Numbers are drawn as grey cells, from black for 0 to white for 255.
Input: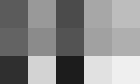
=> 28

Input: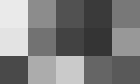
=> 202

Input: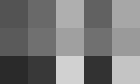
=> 209

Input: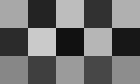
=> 155

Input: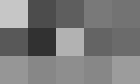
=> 142

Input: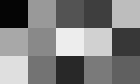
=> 40

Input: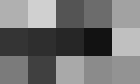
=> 169
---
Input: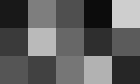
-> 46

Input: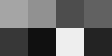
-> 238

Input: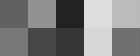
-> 215

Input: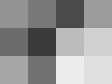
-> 188

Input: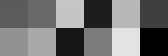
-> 227

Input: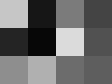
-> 219

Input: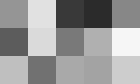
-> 176
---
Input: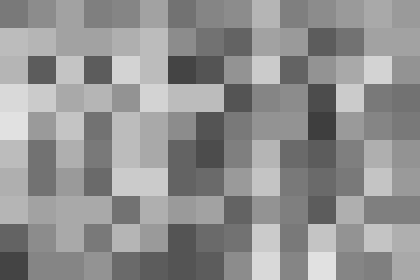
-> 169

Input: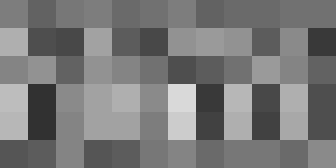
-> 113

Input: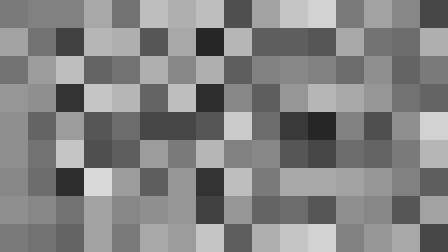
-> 135

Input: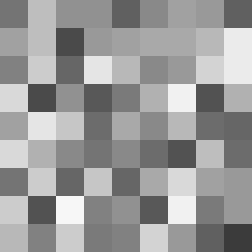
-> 153

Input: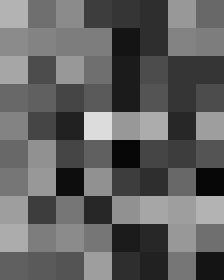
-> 152

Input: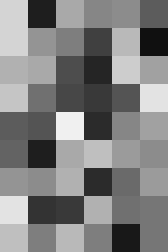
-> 140
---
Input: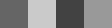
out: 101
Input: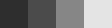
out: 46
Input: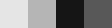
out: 229
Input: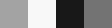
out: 163
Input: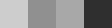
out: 205
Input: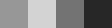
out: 151
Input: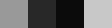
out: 153
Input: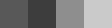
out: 88
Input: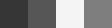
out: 54
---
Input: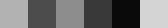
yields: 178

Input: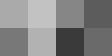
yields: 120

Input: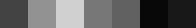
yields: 67

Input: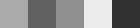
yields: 170

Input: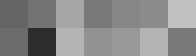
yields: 107

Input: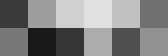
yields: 119

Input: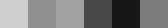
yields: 206

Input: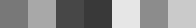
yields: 120

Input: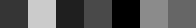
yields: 53
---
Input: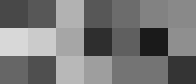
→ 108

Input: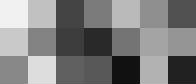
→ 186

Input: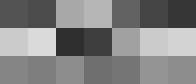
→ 98

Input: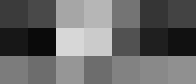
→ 116

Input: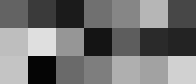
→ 134

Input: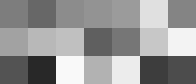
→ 155

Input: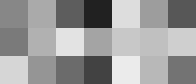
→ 221

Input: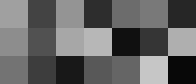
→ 108

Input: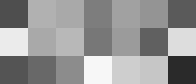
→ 161
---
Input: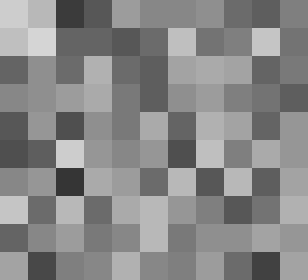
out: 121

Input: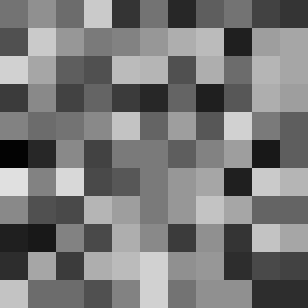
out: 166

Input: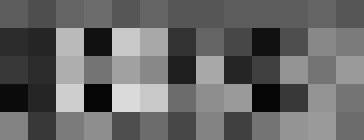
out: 154

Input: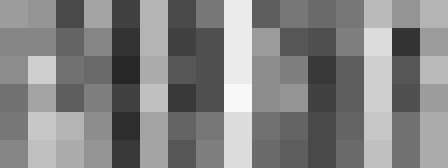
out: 186

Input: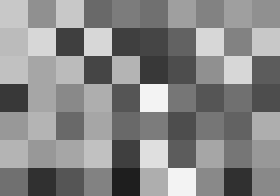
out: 92

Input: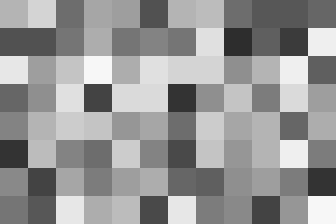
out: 95

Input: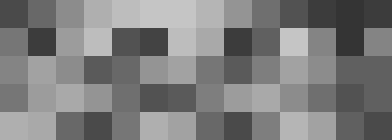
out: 96

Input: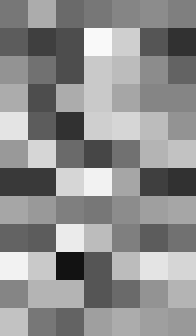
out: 99
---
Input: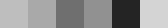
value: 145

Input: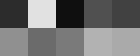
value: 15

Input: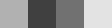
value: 64

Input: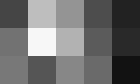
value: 148

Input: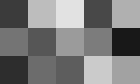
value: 226

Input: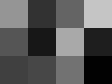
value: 50

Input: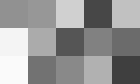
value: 208

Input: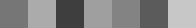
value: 131

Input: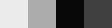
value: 172
